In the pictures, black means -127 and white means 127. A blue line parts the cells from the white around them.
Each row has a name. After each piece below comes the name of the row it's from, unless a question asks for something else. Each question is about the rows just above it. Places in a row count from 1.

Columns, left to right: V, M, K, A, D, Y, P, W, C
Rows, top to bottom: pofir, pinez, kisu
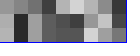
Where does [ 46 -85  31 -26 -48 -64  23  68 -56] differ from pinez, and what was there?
4, [-34]
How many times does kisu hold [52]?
1
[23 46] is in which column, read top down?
V
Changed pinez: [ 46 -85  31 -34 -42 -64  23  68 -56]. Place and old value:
5, [-48]
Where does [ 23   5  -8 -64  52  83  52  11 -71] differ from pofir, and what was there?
3, [-14]
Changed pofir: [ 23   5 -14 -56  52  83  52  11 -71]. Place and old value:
4, [-64]
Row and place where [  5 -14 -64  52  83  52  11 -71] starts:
pofir, 2

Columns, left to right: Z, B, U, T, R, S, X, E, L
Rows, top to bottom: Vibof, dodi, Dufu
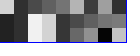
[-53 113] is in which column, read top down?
U
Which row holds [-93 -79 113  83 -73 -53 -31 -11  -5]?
dodi
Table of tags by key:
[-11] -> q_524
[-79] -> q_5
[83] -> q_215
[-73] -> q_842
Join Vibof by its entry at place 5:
q_524
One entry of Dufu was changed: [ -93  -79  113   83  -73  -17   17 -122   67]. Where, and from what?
6, [-23]
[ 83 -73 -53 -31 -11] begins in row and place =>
dodi, 4

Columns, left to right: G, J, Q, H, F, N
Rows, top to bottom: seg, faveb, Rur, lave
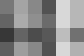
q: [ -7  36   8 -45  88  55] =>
seg
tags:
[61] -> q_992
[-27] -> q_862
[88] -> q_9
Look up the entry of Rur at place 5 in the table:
q_992
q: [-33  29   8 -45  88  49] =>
lave

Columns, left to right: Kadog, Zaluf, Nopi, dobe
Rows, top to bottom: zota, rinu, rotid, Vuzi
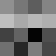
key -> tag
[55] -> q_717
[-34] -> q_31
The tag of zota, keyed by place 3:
q_31
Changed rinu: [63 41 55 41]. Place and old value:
4, [47]
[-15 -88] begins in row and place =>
Vuzi, 1
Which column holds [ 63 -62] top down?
Kadog

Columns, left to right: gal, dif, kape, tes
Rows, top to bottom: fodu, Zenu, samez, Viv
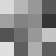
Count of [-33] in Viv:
2
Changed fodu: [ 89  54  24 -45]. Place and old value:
4, [-39]

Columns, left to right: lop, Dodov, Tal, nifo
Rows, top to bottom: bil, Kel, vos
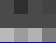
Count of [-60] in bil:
1
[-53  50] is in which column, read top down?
Tal
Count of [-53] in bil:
2
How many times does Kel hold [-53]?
4

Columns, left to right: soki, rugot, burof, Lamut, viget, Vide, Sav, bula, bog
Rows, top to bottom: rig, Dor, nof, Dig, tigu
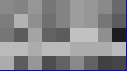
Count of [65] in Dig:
0
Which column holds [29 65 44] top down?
Vide
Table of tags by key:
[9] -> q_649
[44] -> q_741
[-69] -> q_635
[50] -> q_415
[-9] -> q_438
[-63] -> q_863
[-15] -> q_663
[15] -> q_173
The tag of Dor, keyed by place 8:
q_438
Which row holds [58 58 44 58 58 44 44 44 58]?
Dig
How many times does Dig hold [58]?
5
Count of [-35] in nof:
2
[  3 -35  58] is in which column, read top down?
viget

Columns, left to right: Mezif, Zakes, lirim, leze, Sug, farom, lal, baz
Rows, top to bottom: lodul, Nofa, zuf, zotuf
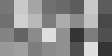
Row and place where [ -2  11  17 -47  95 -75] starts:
zotuf, 3
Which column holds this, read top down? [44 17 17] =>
Sug
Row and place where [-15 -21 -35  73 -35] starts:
lodul, 4
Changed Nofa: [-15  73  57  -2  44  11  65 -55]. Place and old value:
2, [80]
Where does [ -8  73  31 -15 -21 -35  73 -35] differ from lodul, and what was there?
3, [37]
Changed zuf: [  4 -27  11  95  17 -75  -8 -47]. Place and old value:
7, [-2]

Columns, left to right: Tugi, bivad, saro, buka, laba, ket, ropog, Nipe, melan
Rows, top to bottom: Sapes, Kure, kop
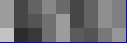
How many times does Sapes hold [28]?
1
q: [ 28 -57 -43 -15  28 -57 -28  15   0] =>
Kure
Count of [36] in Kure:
0

